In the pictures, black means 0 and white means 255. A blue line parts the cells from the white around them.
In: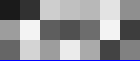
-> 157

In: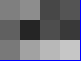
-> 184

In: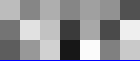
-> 209

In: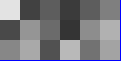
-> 81

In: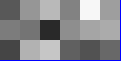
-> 198

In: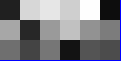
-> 118

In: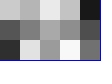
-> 155
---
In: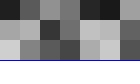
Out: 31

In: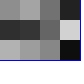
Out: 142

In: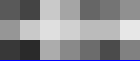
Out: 89

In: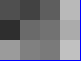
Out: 79

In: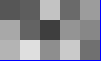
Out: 86

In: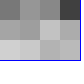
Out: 120

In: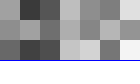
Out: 161

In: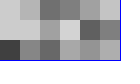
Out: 204

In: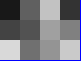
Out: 24
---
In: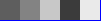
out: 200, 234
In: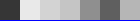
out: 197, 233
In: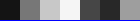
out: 245, 245
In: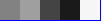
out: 68, 246
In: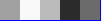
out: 187, 249
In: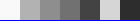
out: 113, 249
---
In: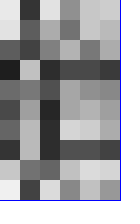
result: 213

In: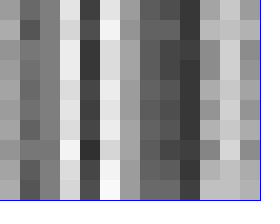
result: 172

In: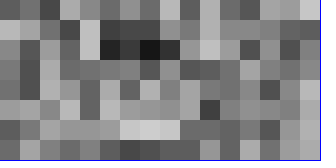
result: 177

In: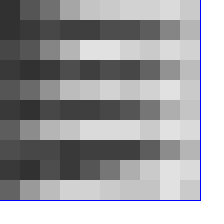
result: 218

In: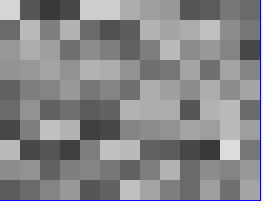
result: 152

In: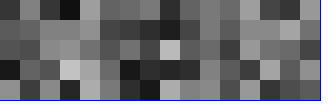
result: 144

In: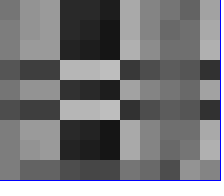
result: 176

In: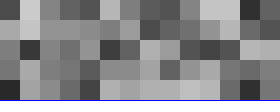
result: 126

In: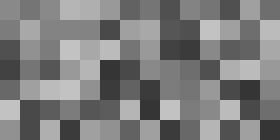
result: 110
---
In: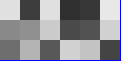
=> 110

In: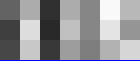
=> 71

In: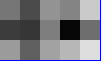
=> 155

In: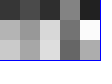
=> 202

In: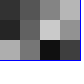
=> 174

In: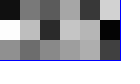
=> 144
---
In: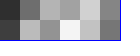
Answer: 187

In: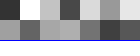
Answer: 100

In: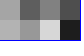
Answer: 152

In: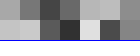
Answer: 202

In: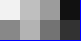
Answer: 179

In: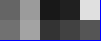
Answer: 163

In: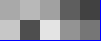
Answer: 78
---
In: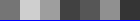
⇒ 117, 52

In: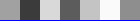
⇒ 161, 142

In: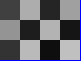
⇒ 64, 192

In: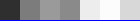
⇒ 47, 216

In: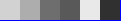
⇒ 210, 48

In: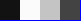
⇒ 18, 67

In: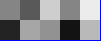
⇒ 133, 185
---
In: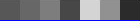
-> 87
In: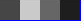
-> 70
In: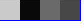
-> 202
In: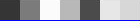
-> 53
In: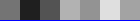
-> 116
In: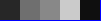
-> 39
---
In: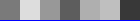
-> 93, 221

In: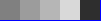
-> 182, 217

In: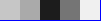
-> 28, 240

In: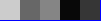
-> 133, 204

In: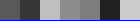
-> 141, 205

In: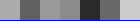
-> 139, 204

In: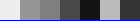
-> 73, 238

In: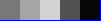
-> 211, 211

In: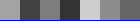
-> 51, 207

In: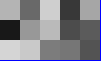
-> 186, 213
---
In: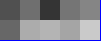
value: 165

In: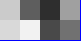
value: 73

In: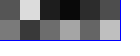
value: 101

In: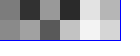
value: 243

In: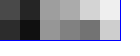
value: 115

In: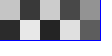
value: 224

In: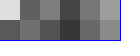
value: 104

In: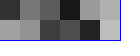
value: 35
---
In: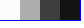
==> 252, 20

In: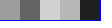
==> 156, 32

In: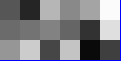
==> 86, 63

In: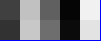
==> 64, 227

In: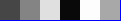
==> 70, 168

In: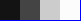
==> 19, 252

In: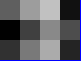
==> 95, 36

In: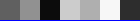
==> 96, 45
